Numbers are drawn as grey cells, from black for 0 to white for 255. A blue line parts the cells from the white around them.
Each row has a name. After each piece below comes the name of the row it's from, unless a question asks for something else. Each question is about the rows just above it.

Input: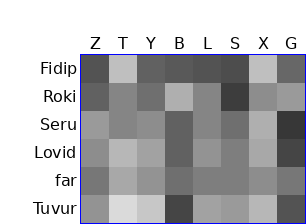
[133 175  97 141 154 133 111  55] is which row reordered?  Seru
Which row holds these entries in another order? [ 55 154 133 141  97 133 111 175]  Seru
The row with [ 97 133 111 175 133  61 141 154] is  Roki
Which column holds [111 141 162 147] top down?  Y
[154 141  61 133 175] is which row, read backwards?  Roki
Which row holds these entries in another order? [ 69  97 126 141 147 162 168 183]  Lovid
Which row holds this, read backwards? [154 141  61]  Roki

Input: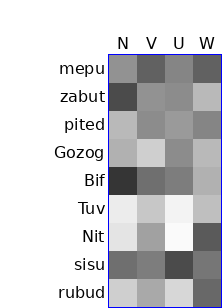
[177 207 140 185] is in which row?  Gozog
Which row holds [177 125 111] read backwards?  Bif
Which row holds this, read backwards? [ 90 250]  Nit
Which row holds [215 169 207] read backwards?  rubud
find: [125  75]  sisu

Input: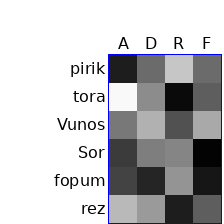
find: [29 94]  rez
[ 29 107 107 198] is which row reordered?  pirik
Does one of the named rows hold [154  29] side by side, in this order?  yes

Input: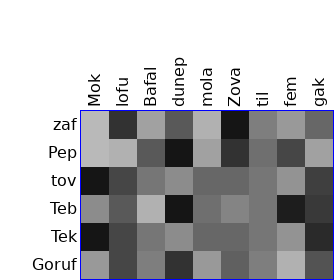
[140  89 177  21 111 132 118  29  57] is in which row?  Teb
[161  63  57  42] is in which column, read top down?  gak
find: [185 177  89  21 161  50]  Pep

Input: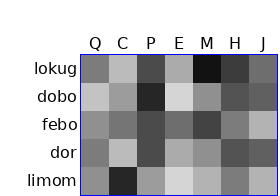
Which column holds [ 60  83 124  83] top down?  H
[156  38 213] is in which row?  dobo

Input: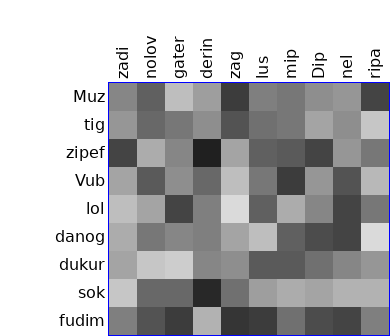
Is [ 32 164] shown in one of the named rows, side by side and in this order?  yes
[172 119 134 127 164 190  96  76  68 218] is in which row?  danog
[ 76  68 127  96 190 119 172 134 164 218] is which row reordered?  danog
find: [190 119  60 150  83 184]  Vub

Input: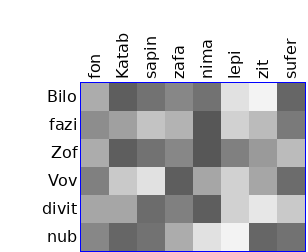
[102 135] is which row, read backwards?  nub
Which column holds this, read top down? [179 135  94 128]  zafa
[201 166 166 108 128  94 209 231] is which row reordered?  divit
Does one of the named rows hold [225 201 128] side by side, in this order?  no
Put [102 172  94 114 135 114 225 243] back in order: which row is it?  Bilo
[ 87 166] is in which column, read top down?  nima
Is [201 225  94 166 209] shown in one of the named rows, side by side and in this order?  yes

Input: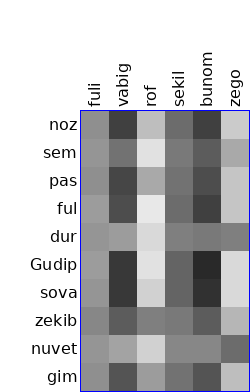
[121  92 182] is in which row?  zekib
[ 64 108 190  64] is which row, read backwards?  noz
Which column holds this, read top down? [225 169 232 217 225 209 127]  rof
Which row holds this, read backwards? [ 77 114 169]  pas
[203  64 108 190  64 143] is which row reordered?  noz
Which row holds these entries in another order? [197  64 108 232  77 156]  ful
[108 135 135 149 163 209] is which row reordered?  nuvet

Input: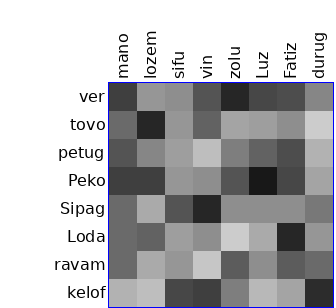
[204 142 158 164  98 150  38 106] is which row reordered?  tovo
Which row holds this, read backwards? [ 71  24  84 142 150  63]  Peko
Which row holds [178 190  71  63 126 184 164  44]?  kelof
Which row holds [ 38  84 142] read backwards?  ver

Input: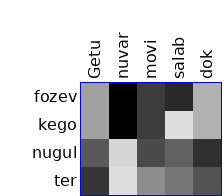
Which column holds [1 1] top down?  nuvar
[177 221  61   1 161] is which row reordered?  kego
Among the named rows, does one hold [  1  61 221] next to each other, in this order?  yes
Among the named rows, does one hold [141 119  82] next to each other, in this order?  yes
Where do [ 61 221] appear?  kego

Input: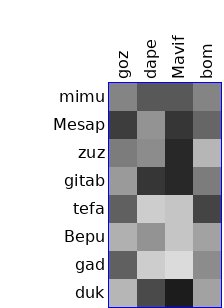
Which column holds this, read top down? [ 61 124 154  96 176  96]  goz
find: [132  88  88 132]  mimu
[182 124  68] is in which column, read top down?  bom
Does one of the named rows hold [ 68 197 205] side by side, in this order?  no
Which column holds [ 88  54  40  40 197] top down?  Mavif
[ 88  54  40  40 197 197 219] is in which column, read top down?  Mavif
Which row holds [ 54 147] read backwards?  Mesap

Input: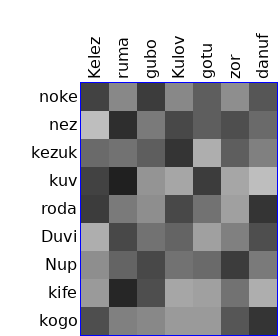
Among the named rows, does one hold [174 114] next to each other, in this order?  no
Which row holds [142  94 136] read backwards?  noke
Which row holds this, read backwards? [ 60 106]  Nup
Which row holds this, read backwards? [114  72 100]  Nup
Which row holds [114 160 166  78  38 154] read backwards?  kife
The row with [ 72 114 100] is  Duvi

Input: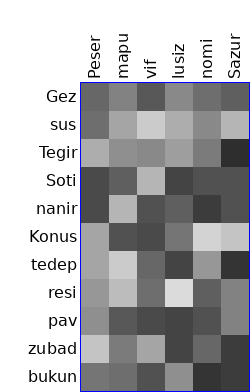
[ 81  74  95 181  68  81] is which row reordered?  Soti
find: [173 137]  sus
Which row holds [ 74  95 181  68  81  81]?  Soti

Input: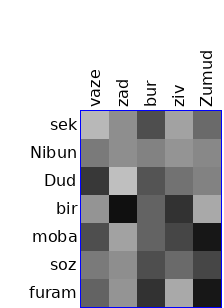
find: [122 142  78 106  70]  soz
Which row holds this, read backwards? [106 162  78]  sek
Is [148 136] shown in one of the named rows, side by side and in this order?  yes
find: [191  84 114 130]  Dud
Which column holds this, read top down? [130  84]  bur
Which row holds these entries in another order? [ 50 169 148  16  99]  bir

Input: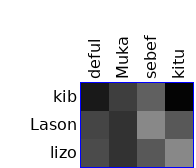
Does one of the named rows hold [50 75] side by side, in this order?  no
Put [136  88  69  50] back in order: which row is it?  Lason

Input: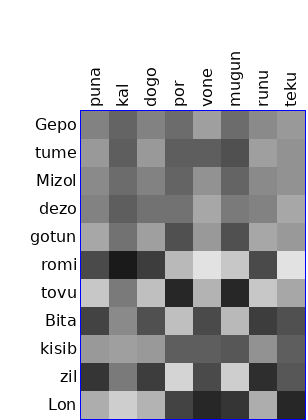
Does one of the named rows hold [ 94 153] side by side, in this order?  yes
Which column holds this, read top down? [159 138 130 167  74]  runu
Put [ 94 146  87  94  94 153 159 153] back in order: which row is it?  kisib
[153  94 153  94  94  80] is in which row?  tume
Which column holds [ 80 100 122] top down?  mugun
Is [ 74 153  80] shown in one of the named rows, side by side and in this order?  no
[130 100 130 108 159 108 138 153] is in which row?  Gepo

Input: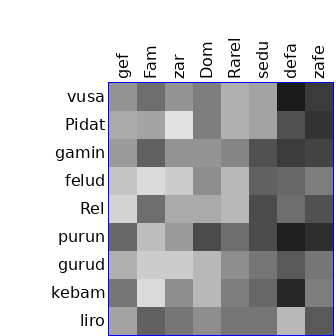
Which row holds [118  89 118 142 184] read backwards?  gurud
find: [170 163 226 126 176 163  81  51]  Pidat
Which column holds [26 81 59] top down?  defa
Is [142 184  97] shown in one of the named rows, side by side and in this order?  yes
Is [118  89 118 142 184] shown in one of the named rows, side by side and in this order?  no
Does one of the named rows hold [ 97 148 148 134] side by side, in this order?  yes

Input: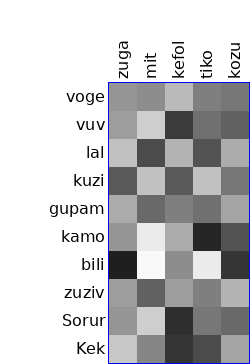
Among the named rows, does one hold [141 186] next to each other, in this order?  yes
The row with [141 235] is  bili
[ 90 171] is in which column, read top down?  zuga
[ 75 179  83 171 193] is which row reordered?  lal
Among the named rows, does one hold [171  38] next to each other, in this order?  yes
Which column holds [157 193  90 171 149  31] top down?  zuga

